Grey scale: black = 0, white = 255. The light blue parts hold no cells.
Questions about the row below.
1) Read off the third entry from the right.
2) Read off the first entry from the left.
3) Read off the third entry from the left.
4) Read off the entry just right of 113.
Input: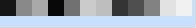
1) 129
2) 22
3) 168
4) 203

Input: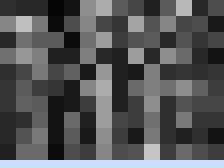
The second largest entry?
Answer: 191
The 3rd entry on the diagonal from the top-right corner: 83
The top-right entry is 77
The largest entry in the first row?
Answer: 184
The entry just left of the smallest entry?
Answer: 40
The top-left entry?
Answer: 47
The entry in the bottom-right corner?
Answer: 61
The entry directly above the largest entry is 120
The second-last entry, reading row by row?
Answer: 77
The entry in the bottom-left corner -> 32
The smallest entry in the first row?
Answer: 5
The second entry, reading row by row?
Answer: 40
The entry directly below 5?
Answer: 11
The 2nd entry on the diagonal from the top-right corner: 77
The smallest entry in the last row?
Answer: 11
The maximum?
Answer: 197
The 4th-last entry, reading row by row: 61
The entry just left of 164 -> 53

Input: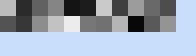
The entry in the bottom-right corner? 148
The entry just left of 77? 105
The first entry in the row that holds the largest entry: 83
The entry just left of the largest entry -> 194
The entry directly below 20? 236
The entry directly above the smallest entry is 156
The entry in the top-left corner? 188
